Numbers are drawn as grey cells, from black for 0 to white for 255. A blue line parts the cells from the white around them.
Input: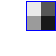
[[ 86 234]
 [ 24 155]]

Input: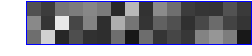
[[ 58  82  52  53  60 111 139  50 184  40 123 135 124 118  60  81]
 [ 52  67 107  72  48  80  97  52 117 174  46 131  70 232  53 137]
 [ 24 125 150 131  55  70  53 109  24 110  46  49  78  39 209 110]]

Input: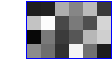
[[ 57 187 134 174  33  30]
 [213  79 122  72 252 195]
 [207 183  86  59 121   8]
 [ 29 113 244  49 110 140]]

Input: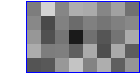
[[113 161 134 170 174 134 210 125]
 [136 128 117 128 107 129  73 136]
 [171 116  85 112  26 117  80 151]
 [ 93 170  78 170  95 127 125 172]
 [149  95 174 131 196 152  88  84]]

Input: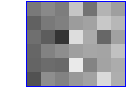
[[159 179 114 197 125 137 121]
 [183 200 162 156 128 121  97]
 [161 103 171 221  52  93 111]
 [193 164 166 159 142 130 102]
 [172 163 132 234 105 108 100]
 [174 218 162 152 130 142  82]]

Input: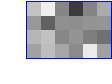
[[171 132  59 134 238 194]
 [149 148 142 144  97 152]
 [113 126 148 135 193 182]
 [161 234 139 166 189 162]]

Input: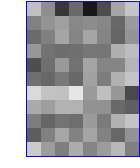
[[197 165  76  24 105  55 142 192]
 [154 104 135 141 136 160 147 129]
 [148 101 132 165 133 165 128 107]
 [189 176 118 119 111 109 114 151]
 [180 134 133 164 114 153 111  78]
 [197 177 125 162 104 121 104 111]
 [ 73 151 191 154 230 193 195 218]
 [ 95 105 145 146 178 178 158 170]
 [196 177 123 155 110 115 102 125]
 [147 103 130 164 130 166 129  93]
 [128 184 156 133 172 126 157 203]]

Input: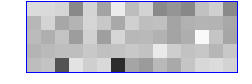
[[138 207 193 136 149 138 211 189 236 163 212 137 213 218 219]
 [168 179 180 177 164 192 190 208 169 200 213 180 167 212 183]
 [166 197 249 174 164 178 185 184 213 159 209 157 195 175 187]
 [200 182 199 194 206 234 194 200 194 192 200 190 190 186 180]
 [211 220 216 197 169 185 155 165  44 217 207 227  83 195 189]]

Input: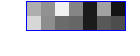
[[ 20 162  26 133 240 146 174]
 [ 77  88  27 102 107 141 215]]
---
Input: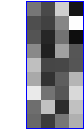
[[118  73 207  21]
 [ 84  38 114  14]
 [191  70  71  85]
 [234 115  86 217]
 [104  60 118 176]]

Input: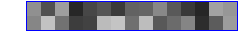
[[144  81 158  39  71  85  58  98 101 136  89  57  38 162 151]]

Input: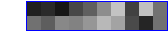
[[ 32  42  22  71  95 141 195  65 192 114]]

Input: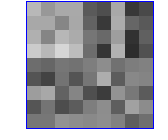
[[184 152 169 169  90  78 168  56  73]
 [176 133 183 171 118 105 158  50  96]
 [109 102 118 114 126 141 113 125 129]
 [157 168  98 133  79  60 147 120  91]
 [119 119 146 141 137 142 129  94 111]]

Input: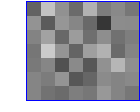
[[ 99 194 145 107 178 125 137 119]
 [131 162 104 156 111 142 113 126]
 [121 134  81 138  87 145 182 143]
 [133 114 107 126 119 152 132 119]]

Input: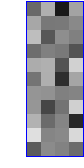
[[105 175  25 163]
 [190  87 142 128]
 [172 176  83 209]
 [149 146 128 132]
 [178 107 133  39]
 [ 91 139 130 108]]
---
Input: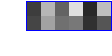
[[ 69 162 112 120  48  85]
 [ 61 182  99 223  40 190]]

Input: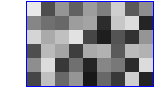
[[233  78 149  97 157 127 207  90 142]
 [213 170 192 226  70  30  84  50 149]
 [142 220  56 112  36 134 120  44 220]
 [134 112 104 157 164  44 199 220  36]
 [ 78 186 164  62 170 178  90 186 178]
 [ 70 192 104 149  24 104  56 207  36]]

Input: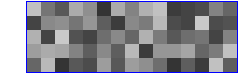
[[193 117  88 171 143  52 171 131 177 193  60  68  76 131 102]
 [177  68 201  82  68 110 137 102 177 123  88 110 117  68 131]
 [157 171 165 131  94 137  94 185  60 150 150 165 102 123 193]
 [102 185  52  88  76 157  88 157 143 110  52  94  60 193  94]
 [ 68 137 143 117 150  94  60 137 123 185  76  68 201  76  82]]

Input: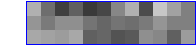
[[176 110  63  96  57  70 135 176  76 199 162 128]
 [168 162 156 168  96 102  83  89 143 135  96 156]
 [149 122 143 143 116 102 116 110 122 149 128 128]]

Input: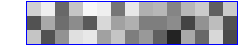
[[209 239 104 197 247 239 118 232 176 183 133 183 203  96 203]
 [197  82 146 224 232 161 197 126 153  96  35 169 104 216  74]
 [ 82 169 110 140  89 216 161 176 126 126 140  68 146 189  82]]

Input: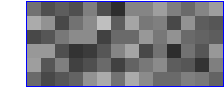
[[171 146  72 114 139 191  93 165 120 127  72 146  93  86]
 [158  86 127  65  79 106  65  99 120 139  93  86  51 127]
 [152 152  79  51  59  86 133 165  72 114  45 114  86 152]
 [114  79  93  79 127  79  45 133 133 158 127 106 133 158]
 [106  72  86  99 146 171 114 171 139 106 106 127 120  99]
 [ 72  86 120 139 139  65 106 106 152 120 146 106  99  93]]
